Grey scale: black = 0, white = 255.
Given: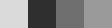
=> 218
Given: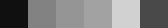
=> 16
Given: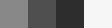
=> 136
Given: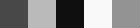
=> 72
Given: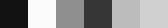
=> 18
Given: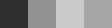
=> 47
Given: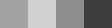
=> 162
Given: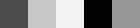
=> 77
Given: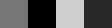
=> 118
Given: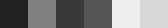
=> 33
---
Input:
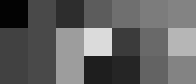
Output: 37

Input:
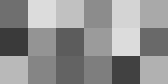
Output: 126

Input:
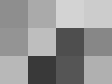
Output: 57

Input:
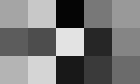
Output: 24

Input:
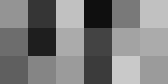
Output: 59

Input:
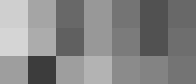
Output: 139

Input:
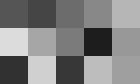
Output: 55

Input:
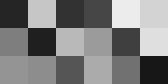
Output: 171

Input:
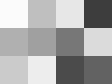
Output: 237

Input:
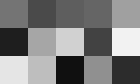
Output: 16
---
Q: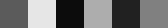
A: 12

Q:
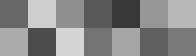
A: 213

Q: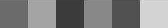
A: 59

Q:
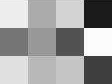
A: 198

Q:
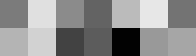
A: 66

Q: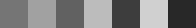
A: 97

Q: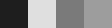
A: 122
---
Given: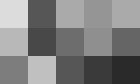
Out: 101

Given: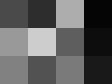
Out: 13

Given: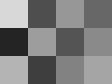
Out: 138

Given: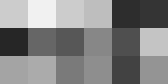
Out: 196

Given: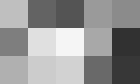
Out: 49

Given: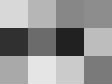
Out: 189
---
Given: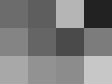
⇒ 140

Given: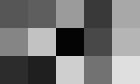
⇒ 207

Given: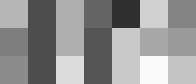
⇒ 220

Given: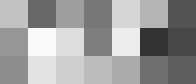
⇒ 207

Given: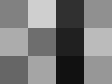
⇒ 17

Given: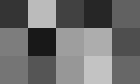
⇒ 151

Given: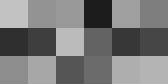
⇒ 85

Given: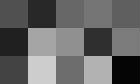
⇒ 109
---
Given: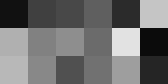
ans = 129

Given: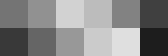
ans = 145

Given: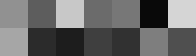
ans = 93

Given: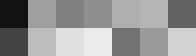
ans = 160

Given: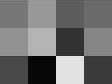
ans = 179

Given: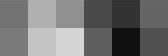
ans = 175

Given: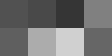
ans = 73
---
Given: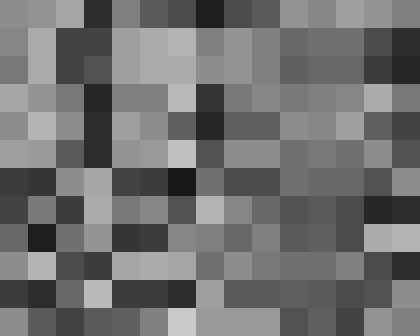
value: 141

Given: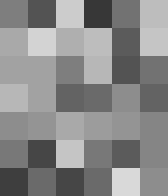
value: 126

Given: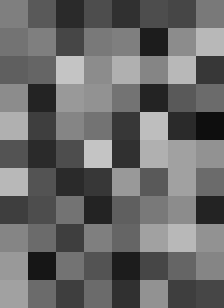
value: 127

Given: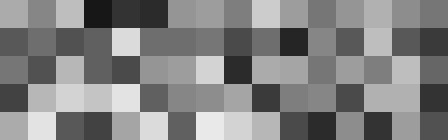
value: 171

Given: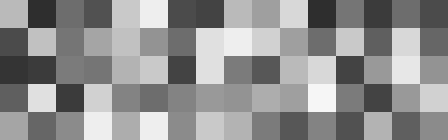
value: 186

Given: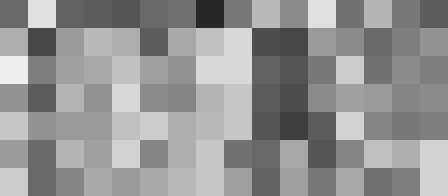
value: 105

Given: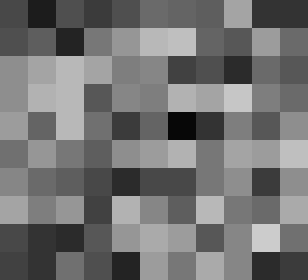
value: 72
